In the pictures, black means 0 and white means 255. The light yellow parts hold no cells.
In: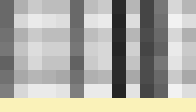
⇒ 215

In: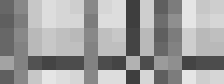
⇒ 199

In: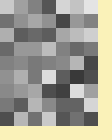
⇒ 195

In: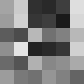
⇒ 62

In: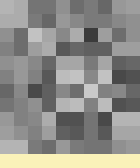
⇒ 152
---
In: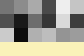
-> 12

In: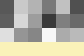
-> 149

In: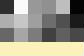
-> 166

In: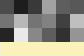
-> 233

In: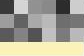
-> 131

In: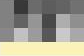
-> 193

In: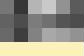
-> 62

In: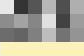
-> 100

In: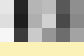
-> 59
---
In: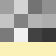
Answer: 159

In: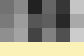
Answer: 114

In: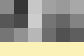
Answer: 139

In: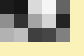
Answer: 28

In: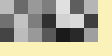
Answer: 188

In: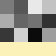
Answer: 123

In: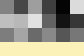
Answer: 131

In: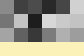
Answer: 138
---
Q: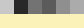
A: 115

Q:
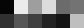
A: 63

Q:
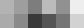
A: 57

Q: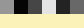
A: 70

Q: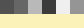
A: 185

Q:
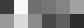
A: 139
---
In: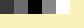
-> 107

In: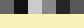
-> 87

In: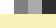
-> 171

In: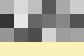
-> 83

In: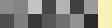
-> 64

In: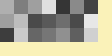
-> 67

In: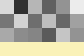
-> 96

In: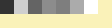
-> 126

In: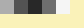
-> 110
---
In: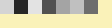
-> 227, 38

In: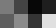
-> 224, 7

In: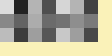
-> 220, 34

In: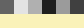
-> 227, 30

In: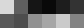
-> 217, 9

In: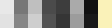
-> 232, 17

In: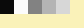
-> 252, 10
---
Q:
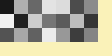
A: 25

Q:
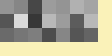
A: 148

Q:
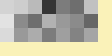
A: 211

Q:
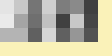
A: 228

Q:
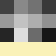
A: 65

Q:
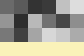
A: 106

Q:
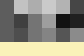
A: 93

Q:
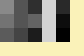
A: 137

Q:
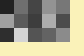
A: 34
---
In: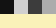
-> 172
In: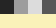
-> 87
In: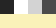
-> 75
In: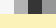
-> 150
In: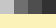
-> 50
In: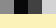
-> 211
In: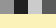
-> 90
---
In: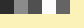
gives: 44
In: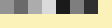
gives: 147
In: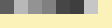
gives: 93
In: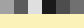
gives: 162
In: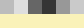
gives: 188
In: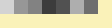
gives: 211
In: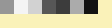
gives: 150
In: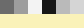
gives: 107
